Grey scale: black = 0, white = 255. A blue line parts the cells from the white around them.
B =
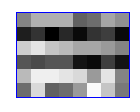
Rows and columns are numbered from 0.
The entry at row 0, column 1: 176
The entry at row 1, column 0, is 30
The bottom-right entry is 121
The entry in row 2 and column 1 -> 228
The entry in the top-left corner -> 132
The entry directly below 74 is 239
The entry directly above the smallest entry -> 176
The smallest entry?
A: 0
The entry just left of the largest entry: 154
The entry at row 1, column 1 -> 51
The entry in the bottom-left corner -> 109
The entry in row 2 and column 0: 206
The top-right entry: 144

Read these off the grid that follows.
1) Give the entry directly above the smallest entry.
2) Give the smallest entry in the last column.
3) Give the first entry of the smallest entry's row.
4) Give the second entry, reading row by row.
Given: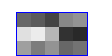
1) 147
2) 41
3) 224
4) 91

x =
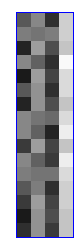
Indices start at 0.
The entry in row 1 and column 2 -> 125
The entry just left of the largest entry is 47
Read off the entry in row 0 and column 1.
135
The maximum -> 249
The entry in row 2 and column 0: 35
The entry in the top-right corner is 207
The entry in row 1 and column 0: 125
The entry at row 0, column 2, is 47
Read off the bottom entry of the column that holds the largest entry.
196
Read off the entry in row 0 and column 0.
88
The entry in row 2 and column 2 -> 78
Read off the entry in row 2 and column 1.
157

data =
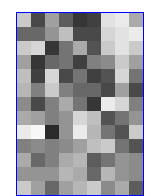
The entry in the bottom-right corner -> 93
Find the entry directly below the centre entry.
214
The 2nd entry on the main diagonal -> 104
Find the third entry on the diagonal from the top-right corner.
202
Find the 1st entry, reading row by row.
202
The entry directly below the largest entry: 139
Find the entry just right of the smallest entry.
148
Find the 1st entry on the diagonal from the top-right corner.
170
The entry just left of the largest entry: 235
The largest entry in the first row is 235
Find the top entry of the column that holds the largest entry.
73
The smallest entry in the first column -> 104
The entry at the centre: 116
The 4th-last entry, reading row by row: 202
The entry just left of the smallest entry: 247
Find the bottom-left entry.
202
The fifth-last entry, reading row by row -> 182
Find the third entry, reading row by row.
160
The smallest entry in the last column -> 73
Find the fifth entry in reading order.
54
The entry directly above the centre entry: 104
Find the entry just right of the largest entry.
42
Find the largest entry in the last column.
235
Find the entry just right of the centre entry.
54
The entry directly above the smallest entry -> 128
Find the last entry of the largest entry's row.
202

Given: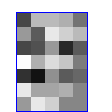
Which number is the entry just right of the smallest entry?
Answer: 144
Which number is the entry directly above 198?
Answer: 40
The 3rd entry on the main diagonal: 153
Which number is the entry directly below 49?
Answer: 232
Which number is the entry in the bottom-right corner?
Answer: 134
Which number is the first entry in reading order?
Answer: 71
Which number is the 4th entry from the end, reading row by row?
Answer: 232
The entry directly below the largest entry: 49
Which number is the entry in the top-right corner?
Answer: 115
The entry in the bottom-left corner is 153

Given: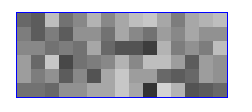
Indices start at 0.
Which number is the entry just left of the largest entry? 51
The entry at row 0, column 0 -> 104
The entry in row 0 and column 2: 190
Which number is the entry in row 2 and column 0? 136
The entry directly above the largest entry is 104
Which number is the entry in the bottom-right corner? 104
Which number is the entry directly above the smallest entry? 157
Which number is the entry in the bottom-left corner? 114
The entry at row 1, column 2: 125
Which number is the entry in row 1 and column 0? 125
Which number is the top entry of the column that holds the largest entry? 167
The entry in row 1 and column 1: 92
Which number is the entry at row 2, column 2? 114
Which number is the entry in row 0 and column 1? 92
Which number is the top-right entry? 190

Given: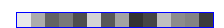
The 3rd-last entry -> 140
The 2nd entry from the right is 131
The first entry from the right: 59
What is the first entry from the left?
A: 233

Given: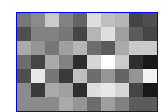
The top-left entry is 119
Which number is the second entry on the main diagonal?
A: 130
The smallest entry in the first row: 69
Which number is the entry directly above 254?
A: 91
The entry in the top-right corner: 79
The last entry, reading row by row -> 91
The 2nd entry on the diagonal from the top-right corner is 91
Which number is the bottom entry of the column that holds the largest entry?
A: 159
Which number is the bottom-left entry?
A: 139
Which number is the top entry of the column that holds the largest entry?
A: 191
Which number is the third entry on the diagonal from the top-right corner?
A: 170
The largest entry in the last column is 242
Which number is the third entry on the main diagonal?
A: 119
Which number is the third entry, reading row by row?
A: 202
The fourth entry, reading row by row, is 130
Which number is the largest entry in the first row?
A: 223
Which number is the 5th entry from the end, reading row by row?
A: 109
